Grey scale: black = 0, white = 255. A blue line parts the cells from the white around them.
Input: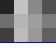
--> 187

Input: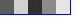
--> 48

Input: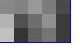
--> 96

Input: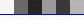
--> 154

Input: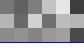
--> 152

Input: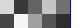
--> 161

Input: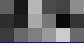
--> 154

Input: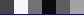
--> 11

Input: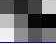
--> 145
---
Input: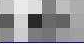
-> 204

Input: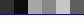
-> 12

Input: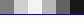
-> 206

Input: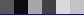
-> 13

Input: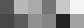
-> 91

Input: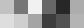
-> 207

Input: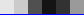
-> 203

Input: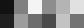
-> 157

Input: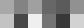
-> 71

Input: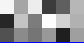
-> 139
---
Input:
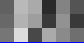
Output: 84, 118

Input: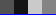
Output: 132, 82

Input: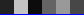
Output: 71, 34

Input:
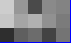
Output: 131, 46

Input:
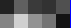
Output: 80, 132

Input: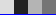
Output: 117, 221

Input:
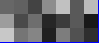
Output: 187, 200

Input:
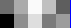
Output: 94, 2

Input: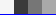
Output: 169, 245
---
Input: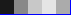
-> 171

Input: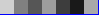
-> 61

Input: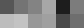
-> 29

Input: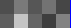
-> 70

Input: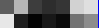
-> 53

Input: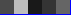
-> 101

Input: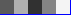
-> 244
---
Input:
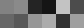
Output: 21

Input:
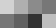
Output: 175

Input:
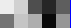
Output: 78

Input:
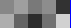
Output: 121

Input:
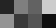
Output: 127

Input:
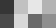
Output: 193

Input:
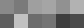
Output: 165

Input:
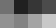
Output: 32

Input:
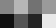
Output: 182
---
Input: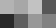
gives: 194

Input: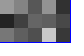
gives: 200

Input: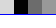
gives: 217

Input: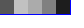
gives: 193

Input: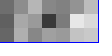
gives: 231

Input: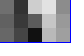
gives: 226

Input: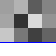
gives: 218

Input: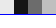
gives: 234
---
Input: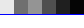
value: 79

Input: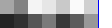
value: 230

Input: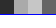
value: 101

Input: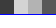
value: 88

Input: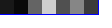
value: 207

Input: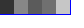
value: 112

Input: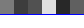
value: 224
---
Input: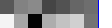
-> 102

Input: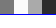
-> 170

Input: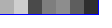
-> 94

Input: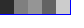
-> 99

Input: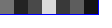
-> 93

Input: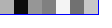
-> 113

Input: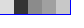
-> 160
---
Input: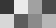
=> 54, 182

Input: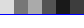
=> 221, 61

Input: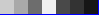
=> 204, 22

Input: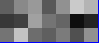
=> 95, 145

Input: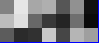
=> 130, 159

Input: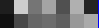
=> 30, 170
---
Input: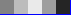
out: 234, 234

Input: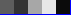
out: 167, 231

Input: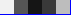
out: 21, 241

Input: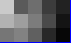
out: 124, 202

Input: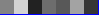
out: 109, 211

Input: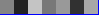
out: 120, 196

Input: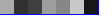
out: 157, 201

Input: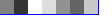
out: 221, 255

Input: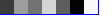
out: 213, 249
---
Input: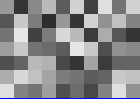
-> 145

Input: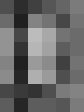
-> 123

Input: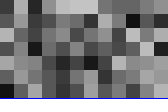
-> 180

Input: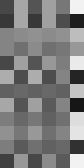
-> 242

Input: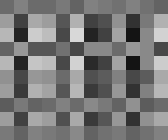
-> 129

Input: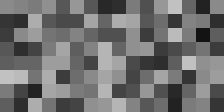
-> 53

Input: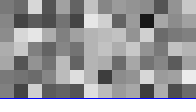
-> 107

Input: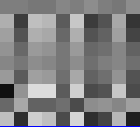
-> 31

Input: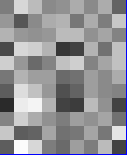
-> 66
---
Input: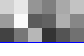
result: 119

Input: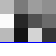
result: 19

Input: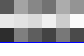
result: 127

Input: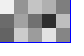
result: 204

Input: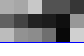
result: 146

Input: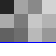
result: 110

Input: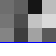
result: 61
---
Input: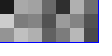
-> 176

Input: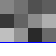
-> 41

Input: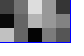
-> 4

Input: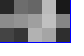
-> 178

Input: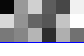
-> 181

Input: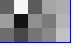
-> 117
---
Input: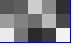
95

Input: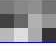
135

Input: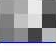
171

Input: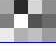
41

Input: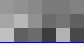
145

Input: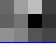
159

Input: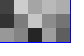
205

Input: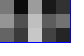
11
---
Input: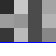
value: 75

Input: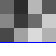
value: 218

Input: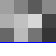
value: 116

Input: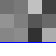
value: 49

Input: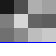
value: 189

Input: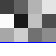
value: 113

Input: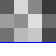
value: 199

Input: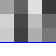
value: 174

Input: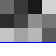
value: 183
